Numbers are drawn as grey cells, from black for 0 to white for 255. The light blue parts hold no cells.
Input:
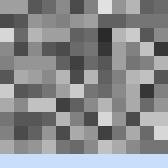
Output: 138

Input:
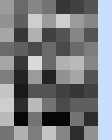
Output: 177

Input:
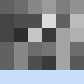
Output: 135

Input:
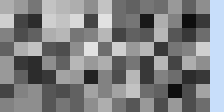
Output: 142

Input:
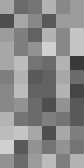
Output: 107
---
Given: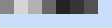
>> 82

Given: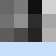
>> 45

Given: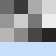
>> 69

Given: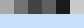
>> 96

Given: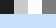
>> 201

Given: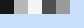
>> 154

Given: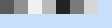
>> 122

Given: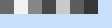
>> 93

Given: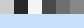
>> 111

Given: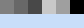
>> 104
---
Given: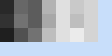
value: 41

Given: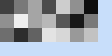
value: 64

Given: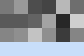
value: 121

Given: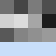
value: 112

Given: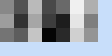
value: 136

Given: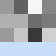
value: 154

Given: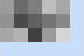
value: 155
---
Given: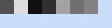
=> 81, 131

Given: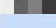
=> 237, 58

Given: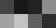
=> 68, 45

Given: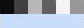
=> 12, 151

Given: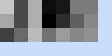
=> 198, 144

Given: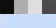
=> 13, 75
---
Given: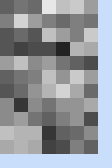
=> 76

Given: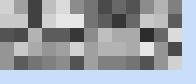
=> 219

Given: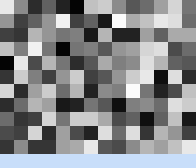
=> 24

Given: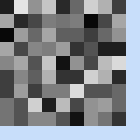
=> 104

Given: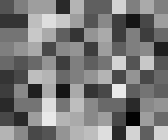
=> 148

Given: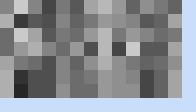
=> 143

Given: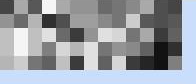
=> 97
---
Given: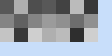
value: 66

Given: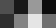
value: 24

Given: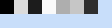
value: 174

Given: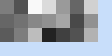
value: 154

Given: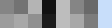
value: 189

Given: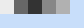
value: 51
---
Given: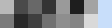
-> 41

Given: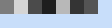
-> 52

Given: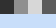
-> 91

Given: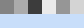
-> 131

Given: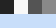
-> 84

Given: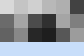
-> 39

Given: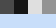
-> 74

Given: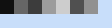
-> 60
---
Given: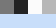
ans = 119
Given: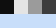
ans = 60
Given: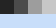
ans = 75
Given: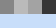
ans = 134
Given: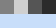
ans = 85
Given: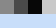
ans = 74
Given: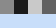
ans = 97
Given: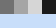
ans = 113
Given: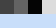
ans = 66
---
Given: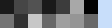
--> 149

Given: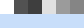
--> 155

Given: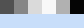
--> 177

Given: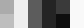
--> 14

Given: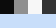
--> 247

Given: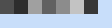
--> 195
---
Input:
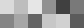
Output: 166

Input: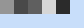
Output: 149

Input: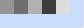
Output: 149

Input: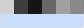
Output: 61

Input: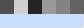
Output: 207

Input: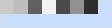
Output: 96

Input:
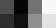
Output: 248

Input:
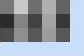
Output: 78

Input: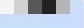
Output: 244

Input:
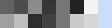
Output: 46
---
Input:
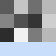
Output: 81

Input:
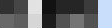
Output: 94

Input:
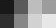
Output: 135

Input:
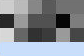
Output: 154

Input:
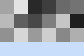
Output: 95

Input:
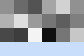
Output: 222
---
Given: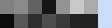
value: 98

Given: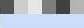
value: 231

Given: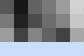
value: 98

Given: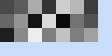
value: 171

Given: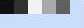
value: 242

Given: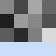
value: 167

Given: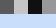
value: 16

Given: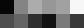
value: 172

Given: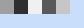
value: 240

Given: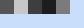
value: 62
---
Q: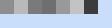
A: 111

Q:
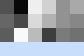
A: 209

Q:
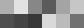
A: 91

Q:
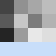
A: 189

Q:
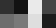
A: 69

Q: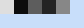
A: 36

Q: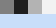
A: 242

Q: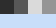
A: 149

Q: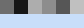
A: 141

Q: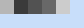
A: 104
